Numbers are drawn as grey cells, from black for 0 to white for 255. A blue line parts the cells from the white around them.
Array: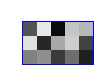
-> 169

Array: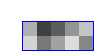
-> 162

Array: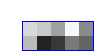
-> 56

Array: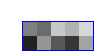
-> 88

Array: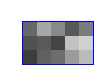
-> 68

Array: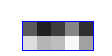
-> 189

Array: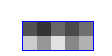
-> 225

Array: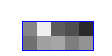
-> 166

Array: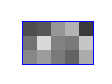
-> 130

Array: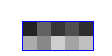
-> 206
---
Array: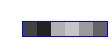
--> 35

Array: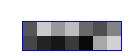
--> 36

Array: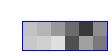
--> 207

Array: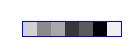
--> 139

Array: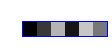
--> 56

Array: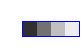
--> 114

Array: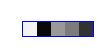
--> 9
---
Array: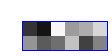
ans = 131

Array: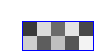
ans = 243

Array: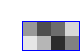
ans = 129

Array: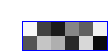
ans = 12

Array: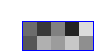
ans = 143

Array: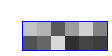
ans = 61
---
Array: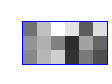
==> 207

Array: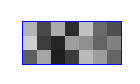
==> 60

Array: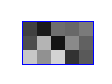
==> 145

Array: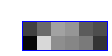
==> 142

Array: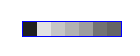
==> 178

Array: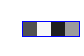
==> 82

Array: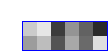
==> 84

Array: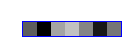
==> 193

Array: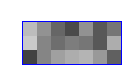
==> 173

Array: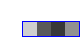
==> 207
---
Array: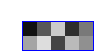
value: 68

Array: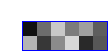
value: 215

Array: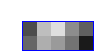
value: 154

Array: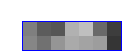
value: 163

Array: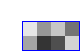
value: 52

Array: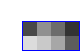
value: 201

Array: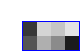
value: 175
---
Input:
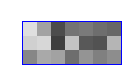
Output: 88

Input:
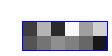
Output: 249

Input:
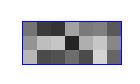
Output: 175

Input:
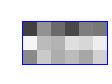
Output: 223

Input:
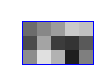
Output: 60

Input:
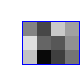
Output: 101

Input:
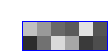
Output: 91

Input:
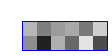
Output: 169

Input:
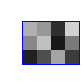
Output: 191
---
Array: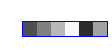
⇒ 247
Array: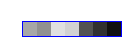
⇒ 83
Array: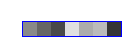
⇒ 172
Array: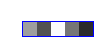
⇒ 252
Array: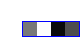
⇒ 252
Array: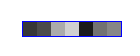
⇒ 27
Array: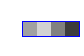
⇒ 210
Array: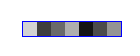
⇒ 20
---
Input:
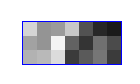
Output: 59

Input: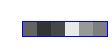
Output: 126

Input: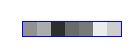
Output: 206

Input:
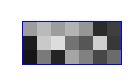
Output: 107

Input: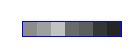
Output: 37

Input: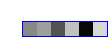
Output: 215

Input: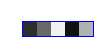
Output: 177
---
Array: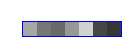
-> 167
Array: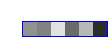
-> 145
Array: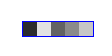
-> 44
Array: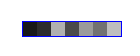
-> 25
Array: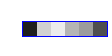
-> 30
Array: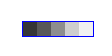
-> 54
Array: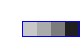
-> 200
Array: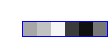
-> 167
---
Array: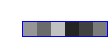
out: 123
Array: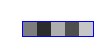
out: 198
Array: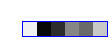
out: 200
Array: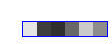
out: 141
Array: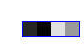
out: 154
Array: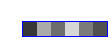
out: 80
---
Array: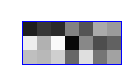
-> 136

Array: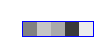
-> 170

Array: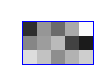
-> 157

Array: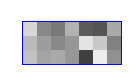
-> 157

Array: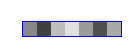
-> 155

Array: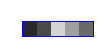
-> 106
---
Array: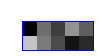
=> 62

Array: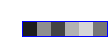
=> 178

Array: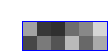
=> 110

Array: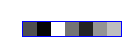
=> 36

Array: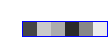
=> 42

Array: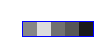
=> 113

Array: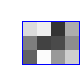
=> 238

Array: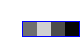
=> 208

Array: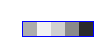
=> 208

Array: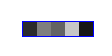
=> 100
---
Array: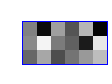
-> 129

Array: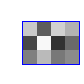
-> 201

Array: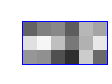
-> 99

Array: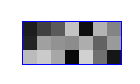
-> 29

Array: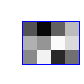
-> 83

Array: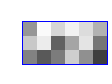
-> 150

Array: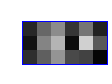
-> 39

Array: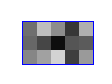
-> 111

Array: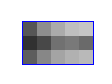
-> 86
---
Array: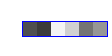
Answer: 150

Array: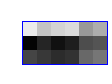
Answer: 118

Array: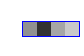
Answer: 201

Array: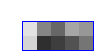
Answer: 117

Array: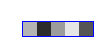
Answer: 85

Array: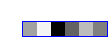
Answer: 128

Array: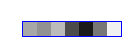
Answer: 241

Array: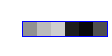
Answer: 79
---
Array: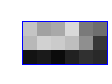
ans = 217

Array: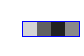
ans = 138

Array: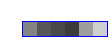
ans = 59

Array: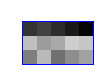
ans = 26

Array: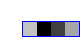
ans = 167

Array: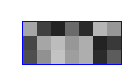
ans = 106

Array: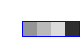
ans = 47

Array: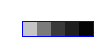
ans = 31

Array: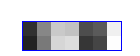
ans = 194
